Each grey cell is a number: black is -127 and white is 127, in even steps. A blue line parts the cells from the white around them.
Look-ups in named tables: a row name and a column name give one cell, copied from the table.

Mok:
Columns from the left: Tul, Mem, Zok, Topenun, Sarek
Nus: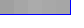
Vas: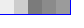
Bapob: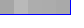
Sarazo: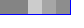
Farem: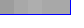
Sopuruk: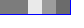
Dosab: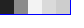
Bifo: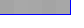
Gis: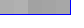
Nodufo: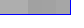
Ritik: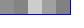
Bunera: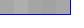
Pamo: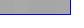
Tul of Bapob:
38
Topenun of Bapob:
44
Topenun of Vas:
11
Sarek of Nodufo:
38
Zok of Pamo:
38
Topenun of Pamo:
38
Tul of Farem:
29
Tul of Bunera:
39
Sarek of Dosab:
77

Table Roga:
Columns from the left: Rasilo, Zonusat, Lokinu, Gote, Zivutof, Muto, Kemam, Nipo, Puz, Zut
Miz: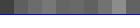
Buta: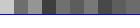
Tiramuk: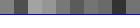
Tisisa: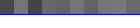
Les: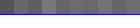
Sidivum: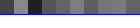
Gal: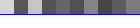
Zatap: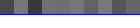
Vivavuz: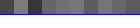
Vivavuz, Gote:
-26
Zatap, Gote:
-14
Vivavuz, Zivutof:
-14
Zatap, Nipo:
-6
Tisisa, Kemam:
-28
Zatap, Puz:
-41
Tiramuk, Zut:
-12
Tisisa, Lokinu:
-59

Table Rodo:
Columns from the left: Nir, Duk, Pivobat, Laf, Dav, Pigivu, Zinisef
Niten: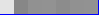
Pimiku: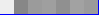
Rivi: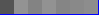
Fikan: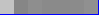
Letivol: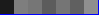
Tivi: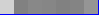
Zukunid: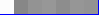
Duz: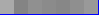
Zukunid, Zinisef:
19
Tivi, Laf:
6
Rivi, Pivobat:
3
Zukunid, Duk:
7
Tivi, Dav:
1
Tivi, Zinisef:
21
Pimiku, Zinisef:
27
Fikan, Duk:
6
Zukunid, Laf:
23
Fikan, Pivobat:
14
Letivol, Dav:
-10
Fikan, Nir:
67
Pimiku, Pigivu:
34
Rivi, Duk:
19
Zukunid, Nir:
124
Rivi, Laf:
18
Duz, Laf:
11
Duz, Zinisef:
25
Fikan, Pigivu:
11
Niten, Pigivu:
17

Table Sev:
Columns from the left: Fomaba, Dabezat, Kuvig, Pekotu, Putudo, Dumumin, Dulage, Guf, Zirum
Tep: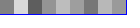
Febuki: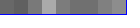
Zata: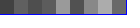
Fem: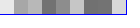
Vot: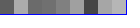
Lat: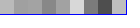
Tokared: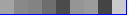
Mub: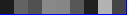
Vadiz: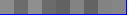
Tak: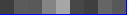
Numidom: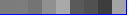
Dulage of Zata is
8
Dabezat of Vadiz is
-19
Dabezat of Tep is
89
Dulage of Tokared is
27
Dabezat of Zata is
-31
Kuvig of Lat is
35

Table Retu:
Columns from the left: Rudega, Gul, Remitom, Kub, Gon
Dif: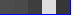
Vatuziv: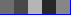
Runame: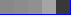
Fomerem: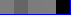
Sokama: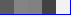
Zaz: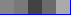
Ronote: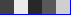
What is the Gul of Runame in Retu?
12
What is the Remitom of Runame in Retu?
16
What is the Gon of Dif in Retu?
-73
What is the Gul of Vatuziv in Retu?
-55
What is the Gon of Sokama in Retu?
114
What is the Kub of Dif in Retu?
94
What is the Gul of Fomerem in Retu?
-26
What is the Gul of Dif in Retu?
-53
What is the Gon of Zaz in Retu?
42

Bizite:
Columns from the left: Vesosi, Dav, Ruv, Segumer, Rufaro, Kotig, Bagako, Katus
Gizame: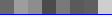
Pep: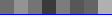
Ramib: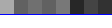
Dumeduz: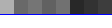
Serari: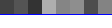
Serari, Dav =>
-43
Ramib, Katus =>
-77
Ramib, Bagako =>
-59
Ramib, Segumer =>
-30
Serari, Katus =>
3
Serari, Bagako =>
-50

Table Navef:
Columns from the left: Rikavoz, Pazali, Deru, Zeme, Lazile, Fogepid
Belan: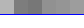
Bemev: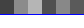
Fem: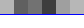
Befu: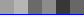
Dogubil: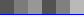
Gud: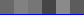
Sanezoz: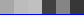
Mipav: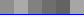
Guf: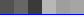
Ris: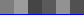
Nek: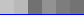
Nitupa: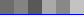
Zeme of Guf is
55
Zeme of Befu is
12
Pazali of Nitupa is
3
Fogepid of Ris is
-46
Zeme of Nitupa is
41
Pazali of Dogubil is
-4
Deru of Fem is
-13
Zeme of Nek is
18
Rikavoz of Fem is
54
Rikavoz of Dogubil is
-42
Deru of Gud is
-9
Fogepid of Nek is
-12
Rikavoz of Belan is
54
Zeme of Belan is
17

